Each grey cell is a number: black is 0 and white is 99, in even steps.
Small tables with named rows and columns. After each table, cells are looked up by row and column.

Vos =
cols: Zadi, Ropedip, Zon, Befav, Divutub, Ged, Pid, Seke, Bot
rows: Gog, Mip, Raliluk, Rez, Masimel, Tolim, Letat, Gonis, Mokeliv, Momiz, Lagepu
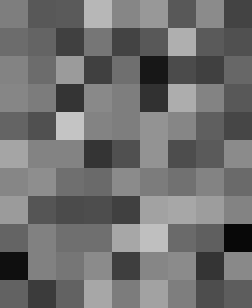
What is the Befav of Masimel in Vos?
51
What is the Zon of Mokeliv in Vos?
43
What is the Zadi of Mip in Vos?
42
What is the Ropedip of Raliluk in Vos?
42
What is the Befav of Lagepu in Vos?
65
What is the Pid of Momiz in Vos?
54
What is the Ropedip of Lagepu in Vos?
23
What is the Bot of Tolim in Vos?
54
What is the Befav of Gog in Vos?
71
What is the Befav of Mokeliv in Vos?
43
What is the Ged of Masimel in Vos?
57
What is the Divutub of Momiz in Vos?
24
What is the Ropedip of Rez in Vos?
48
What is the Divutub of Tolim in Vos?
31
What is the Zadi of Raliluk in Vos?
51
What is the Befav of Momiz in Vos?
54
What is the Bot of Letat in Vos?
41

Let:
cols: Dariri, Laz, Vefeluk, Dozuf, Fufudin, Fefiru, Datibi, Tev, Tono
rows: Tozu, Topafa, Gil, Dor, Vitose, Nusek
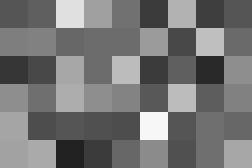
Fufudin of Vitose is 30
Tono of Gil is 55
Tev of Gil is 16
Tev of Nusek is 43
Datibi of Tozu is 69
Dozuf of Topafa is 42
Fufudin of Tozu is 44
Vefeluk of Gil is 65
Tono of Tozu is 33
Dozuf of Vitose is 31
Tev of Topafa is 74
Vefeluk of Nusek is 13
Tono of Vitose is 40
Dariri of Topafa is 49
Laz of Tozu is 37
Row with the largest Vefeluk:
Tozu

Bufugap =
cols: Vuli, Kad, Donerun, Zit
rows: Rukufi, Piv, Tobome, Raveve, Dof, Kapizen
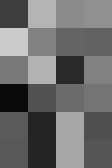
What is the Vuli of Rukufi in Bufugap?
24
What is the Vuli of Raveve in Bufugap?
4
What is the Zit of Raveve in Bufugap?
45
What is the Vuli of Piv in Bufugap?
79
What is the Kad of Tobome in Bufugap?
69
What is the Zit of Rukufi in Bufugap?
56
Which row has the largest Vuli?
Piv

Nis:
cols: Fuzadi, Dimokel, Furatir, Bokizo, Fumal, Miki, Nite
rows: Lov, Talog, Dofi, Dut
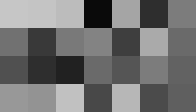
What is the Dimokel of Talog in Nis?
22
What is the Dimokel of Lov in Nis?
76
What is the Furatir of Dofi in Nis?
13
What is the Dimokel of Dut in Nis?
57
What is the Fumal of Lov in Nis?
64
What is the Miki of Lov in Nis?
18
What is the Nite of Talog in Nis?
41
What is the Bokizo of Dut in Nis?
28
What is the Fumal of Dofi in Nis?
33
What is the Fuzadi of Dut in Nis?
59
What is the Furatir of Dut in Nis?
75
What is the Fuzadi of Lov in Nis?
77
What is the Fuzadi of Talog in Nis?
44
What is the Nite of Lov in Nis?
48
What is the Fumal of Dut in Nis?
71
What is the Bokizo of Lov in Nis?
4
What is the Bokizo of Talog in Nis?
51
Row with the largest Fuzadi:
Lov

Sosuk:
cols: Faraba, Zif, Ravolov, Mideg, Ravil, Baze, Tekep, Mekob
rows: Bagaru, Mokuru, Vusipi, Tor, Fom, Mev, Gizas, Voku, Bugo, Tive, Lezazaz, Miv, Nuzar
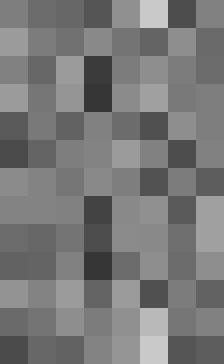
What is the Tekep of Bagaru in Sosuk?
30
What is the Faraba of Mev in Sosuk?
29
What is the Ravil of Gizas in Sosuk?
49
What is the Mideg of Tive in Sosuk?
21
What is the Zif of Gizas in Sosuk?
51
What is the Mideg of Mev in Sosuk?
51
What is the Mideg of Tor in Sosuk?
21
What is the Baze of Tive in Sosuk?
55
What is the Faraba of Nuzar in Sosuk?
29
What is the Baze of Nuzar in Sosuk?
78
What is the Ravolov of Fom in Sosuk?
38
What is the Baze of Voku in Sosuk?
56

